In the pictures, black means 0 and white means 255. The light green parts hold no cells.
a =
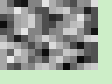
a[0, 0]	166
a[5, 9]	101
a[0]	[166, 98, 36, 21, 131, 131, 226, 173, 137, 105, 78, 145, 139, 220]
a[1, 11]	126
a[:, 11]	[145, 126, 226, 196, 145, 145, 19, 145, 11, 145]
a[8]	[166, 234, 163, 176, 97, 128, 78, 173, 206, 147, 121, 11, 53, 80]
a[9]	[166, 98, 74, 147, 131, 188, 200, 173, 116, 9, 96, 145, 190, 204]
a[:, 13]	[220, 80, 80, 80, 19, 217, 80, 80, 80, 204]
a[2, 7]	41
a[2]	[76, 98, 163, 176, 206, 131, 78, 41, 55, 147, 160, 226, 128, 80]
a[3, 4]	207
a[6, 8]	179
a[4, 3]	228
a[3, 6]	78
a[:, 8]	[137, 186, 55, 137, 137, 137, 179, 137, 206, 116]
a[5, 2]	29
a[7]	[166, 98, 213, 176, 131, 81, 12, 131, 137, 198, 184, 145, 89, 80]
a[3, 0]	14
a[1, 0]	166
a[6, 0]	212
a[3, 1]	80

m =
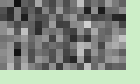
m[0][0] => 128
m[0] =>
[128, 133, 17, 96, 81, 167, 95, 72, 125, 78, 119, 192, 86, 116, 94, 158, 122, 96]
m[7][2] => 19
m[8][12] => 55
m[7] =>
[141, 155, 19, 136, 79, 116, 104, 82, 134, 69, 98, 192, 76, 148, 102, 137, 127, 95]
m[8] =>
[132, 157, 100, 154, 80, 150, 132, 79, 140, 62, 38, 156, 55, 112, 97, 148, 160, 134]
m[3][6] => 84
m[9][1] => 181
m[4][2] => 89
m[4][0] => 142
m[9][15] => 86
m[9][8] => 60
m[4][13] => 169
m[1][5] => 59
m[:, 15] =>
[158, 106, 88, 108, 98, 117, 157, 137, 148, 86]
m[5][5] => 132
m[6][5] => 135
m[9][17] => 97
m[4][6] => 123
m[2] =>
[70, 47, 124, 29, 107, 79, 82, 127, 79, 123, 152, 85, 102, 68, 77, 88, 39, 36]
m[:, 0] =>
[128, 82, 70, 142, 142, 113, 125, 141, 132, 117]
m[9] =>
[117, 181, 94, 172, 131, 108, 75, 142, 60, 146, 125, 82, 192, 104, 154, 86, 101, 97]
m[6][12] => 170
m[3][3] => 106
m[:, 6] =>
[95, 131, 82, 84, 123, 148, 90, 104, 132, 75]

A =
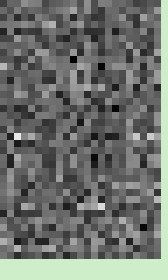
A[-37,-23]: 63
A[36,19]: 128
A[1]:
[106, 82, 125, 89, 104, 99, 86, 106, 120, 130, 163, 95, 139, 78, 56, 106, 106, 81, 110, 106, 81, 100, 151]
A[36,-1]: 98
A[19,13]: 21
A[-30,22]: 161
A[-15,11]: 101
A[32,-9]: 114
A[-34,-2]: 106
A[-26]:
[93, 37, 118, 94, 95, 102, 51, 47, 133, 94, 160, 69, 135, 49, 85, 71, 97, 75, 153, 132, 53, 125, 152]
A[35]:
[107, 121, 178, 94, 124, 122, 158, 170, 79, 117, 130, 124, 88, 146, 97, 86, 108, 139, 123, 46, 85, 94, 108]
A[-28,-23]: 182
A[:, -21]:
[100, 125, 44, 122, 34, 153, 95, 138, 54, 61, 93, 118, 124, 154, 102, 39, 88, 58, 85, 232, 26, 88, 168, 144, 97, 89, 85, 119, 79, 58, 47, 109, 82, 78, 26, 178, 44]
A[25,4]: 127
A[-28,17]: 141
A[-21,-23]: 102
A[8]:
[84, 87, 54, 68, 136, 84, 133, 119, 108, 114, 2, 129, 117, 116, 99, 112, 106, 116, 48, 121, 103, 132, 69]
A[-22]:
[52, 86, 39, 49, 128, 60, 91, 116, 108, 92, 68, 98, 59, 99, 34, 80, 5, 70, 110, 104, 139, 59, 95]
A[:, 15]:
[123, 106, 99, 99, 109, 116, 113, 82, 112, 115, 86, 71, 84, 80, 139, 80, 97, 86, 106, 28, 123, 108, 40, 58, 82, 105, 83, 73, 87, 89, 114, 139, 79, 90, 58, 86, 109]
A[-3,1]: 142
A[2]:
[66, 108, 44, 87, 57, 127, 111, 89, 76, 119, 39, 107, 80, 52, 59, 99, 109, 142, 73, 54, 160, 114, 96]
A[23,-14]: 81
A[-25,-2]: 105
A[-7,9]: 105
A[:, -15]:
[96, 120, 76, 72, 100, 56, 105, 71, 108, 115, 125, 133, 107, 34, 109, 108, 82, 98, 111, 128, 120, 103, 115, 130, 133, 159, 83, 87, 123, 95, 101, 95, 124, 92, 122, 79, 111]
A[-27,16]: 94
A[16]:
[102, 80, 88, 55, 43, 121, 123, 114, 82, 51, 125, 61, 104, 115, 74, 97, 124, 95, 112, 132, 96, 84, 144]
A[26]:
[107, 133, 85, 76, 42, 114, 80, 97, 83, 71, 84, 76, 115, 128, 53, 83, 157, 124, 160, 153, 124, 110, 162]
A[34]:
[174, 142, 26, 52, 112, 36, 35, 113, 122, 75, 163, 119, 63, 153, 147, 58, 47, 154, 33, 140, 109, 80, 110]
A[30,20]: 139
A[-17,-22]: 132
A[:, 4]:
[127, 104, 57, 124, 58, 124, 118, 62, 136, 60, 106, 95, 71, 78, 83, 128, 43, 98, 96, 170, 43, 100, 116, 95, 143, 127, 42, 115, 98, 147, 58, 122, 62, 51, 112, 124, 83]
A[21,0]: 65

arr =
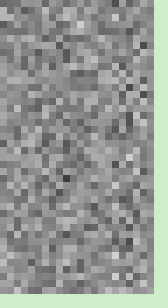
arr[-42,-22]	105
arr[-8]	[163, 116, 125, 122, 144, 144, 150, 125, 131, 137, 137, 106, 133, 149, 148, 135, 93, 132, 75, 189, 151, 129]
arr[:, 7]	[152, 133, 112, 156, 119, 121, 165, 144, 119, 96, 154, 150, 125, 137, 104, 155, 126, 121, 154, 106, 140, 130, 162, 173, 147, 157, 112, 141, 97, 108, 152, 123, 129, 166, 125, 95, 129, 137, 103, 125, 111, 164]
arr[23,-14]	133
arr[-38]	[125, 117, 113, 114, 135, 123, 149, 119, 116, 143, 170, 176, 152, 142, 107, 108, 113, 127, 86, 119, 162, 134]
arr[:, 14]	[138, 118, 139, 111, 107, 182, 148, 117, 146, 117, 164, 172, 138, 145, 128, 135, 157, 150, 145, 146, 164, 153, 169, 168, 148, 156, 139, 139, 137, 146, 121, 124, 160, 149, 148, 124, 149, 134, 160, 129, 155, 155]
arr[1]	[182, 113, 142, 93, 112, 136, 186, 133, 124, 178, 172, 126, 169, 159, 118, 134, 132, 125, 146, 167, 134, 124]
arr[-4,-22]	159
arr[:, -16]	[106, 186, 163, 155, 149, 99, 169, 133, 130, 163, 166, 138, 163, 137, 122, 176, 182, 132, 130, 103, 91, 152, 112, 119, 183, 104, 138, 169, 129, 158, 152, 126, 136, 141, 150, 165, 157, 176, 111, 132, 114, 159]
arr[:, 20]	[166, 134, 141, 129, 162, 149, 76, 183, 148, 141, 148, 94, 189, 80, 188, 155, 109, 194, 160, 163, 134, 124, 120, 135, 92, 145, 166, 100, 135, 150, 170, 149, 119, 137, 151, 160, 107, 169, 179, 132, 193, 149]
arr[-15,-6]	134
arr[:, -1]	[144, 124, 135, 146, 134, 145, 133, 162, 134, 130, 151, 148, 152, 123, 135, 159, 133, 144, 139, 127, 147, 139, 139, 148, 133, 151, 156, 131, 122, 146, 161, 127, 134, 145, 129, 131, 142, 149, 138, 147, 148, 162]
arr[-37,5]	141
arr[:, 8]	[139, 124, 161, 105, 116, 163, 89, 133, 136, 141, 145, 145, 145, 120, 181, 126, 106, 152, 148, 174, 151, 125, 172, 133, 102, 138, 171, 86, 126, 157, 134, 172, 147, 119, 131, 144, 141, 164, 169, 154, 180, 141]
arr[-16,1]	180
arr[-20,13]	172
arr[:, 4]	[146, 112, 128, 137, 135, 178, 151, 129, 158, 145, 112, 164, 113, 176, 137, 110, 149, 137, 138, 174, 182, 150, 161, 157, 138, 163, 142, 152, 175, 133, 118, 144, 153, 146, 144, 130, 150, 95, 162, 149, 137, 114]
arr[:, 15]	[123, 134, 144, 138, 108, 151, 166, 148, 145, 123, 173, 178, 154, 140, 126, 182, 157, 146, 120, 104, 144, 177, 157, 152, 167, 160, 143, 168, 113, 140, 152, 101, 131, 175, 135, 114, 163, 142, 140, 129, 141, 186]
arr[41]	[149, 145, 192, 145, 114, 108, 159, 164, 141, 126, 114, 123, 149, 121, 155, 186, 164, 184, 168, 143, 149, 162]
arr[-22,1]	163
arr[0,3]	150
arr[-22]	[98, 163, 140, 172, 182, 145, 91, 140, 151, 88, 122, 156, 123, 151, 164, 144, 143, 138, 146, 127, 134, 147]
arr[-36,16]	120
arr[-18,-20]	163
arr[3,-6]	143
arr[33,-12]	124
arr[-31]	[142, 176, 177, 161, 164, 143, 138, 150, 145, 135, 121, 133, 131, 128, 172, 178, 183, 142, 179, 163, 94, 148]
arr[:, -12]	[132, 172, 163, 153, 170, 117, 135, 135, 147, 186, 109, 121, 124, 166, 164, 119, 141, 128, 121, 156, 122, 142, 128, 107, 148, 118, 136, 147, 170, 145, 129, 178, 131, 124, 137, 177, 152, 150, 134, 163, 130, 114]
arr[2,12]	151

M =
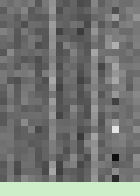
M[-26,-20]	118
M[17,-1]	109
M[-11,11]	103
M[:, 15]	[113, 114, 131, 111, 119, 141, 145, 111, 142, 112, 118, 136, 104, 115, 107, 125, 112, 129, 119, 110, 115, 104, 123, 114, 100, 124]
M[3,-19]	105
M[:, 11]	[76, 89, 82, 108, 60, 86, 94, 102, 97, 86, 79, 67, 84, 79, 84, 103, 92, 94, 82, 58, 82, 80, 98, 72, 84, 84]
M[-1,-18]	99
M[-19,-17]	109
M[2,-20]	107
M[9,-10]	105
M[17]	[89, 113, 98, 138, 102, 105, 98, 126, 105, 103, 108, 94, 105, 140, 82, 129, 149, 115, 120, 109]
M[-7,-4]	119
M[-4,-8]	78
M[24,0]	95
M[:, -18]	[120, 112, 92, 99, 88, 86, 87, 103, 99, 90, 123, 80, 91, 93, 96, 107, 105, 98, 90, 92, 102, 99, 99, 77, 74, 99]
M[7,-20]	88
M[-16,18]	106
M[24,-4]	140
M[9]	[100, 110, 90, 117, 107, 83, 90, 141, 78, 111, 105, 86, 103, 133, 70, 112, 164, 120, 118, 123]
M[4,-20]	129
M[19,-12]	94
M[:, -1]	[120, 125, 148, 120, 120, 125, 128, 106, 115, 123, 109, 127, 124, 136, 128, 118, 127, 109, 141, 111, 119, 101, 140, 133, 114, 127]
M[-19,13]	165
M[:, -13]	[146, 151, 131, 156, 149, 143, 147, 137, 128, 141, 146, 168, 148, 118, 156, 136, 152, 126, 134, 139, 125, 124, 111, 149, 166, 128]
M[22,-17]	106
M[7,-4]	110
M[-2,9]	95
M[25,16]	41
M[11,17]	124
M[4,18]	107
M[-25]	[92, 120, 112, 132, 90, 105, 112, 151, 79, 102, 98, 89, 99, 120, 110, 114, 78, 113, 130, 125]
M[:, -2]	[109, 130, 120, 130, 107, 116, 101, 119, 105, 118, 106, 102, 93, 120, 115, 105, 105, 120, 110, 116, 108, 101, 95, 103, 113, 111]
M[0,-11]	86
